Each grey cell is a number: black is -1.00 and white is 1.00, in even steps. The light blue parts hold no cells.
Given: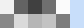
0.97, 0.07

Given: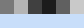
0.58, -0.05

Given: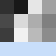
0.26, -0.53

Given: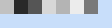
-0.05, 0.51

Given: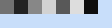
-0.89, -0.11

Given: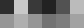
0.47, 0.18
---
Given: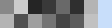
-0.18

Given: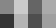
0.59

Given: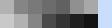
-0.24

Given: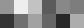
-0.29

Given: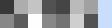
-0.46

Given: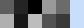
-1.00

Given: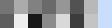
0.18
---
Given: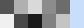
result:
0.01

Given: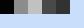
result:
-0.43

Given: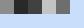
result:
0.53

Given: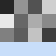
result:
0.53

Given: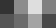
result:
0.29

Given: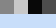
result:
-0.94

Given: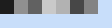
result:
-0.44

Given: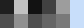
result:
-0.21

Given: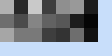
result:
-0.14

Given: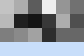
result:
-0.19
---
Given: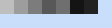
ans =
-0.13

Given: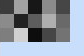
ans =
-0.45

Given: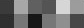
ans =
0.68

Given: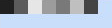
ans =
-0.05

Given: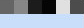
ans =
0.76

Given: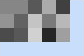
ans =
-0.50
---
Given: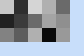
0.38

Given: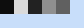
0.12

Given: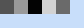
0.65

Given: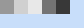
-0.09

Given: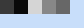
0.06

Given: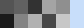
0.29

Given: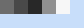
0.13

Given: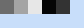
-0.96
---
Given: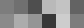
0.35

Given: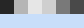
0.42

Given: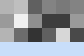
-0.15

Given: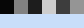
0.01

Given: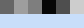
0.24

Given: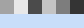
0.82

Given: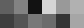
-0.34

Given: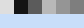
-0.84
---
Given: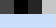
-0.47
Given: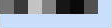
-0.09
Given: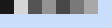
-0.81
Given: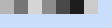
0.43
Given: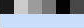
-0.80
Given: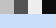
0.52
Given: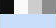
-0.88
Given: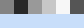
0.03
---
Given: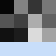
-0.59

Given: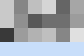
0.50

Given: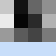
-0.20

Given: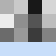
-0.81

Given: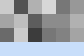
0.39

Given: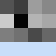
0.23

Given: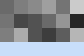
0.08

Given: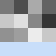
0.33

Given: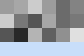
0.60

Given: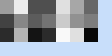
-0.38
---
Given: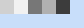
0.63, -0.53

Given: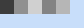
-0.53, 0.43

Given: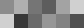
0.10, -0.37

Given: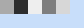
0.33, 0.69

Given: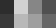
-0.65, -0.19

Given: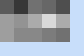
-0.29, -0.11

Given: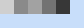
0.62, -0.57
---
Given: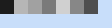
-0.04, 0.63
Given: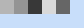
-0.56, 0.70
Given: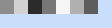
-0.07, 0.92
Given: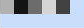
-0.15, 0.67
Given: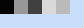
-0.50, 0.70
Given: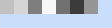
0.94, 0.94
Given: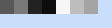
-0.90, 0.93
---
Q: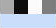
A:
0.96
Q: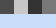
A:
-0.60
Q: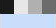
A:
0.38
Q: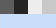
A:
0.86
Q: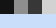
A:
-0.57
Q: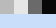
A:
-0.17
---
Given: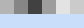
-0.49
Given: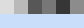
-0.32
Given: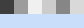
0.88
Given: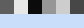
-0.91
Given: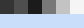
-0.79
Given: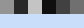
0.54
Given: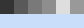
-0.05
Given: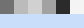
0.64
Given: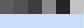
-0.52
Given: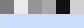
0.16
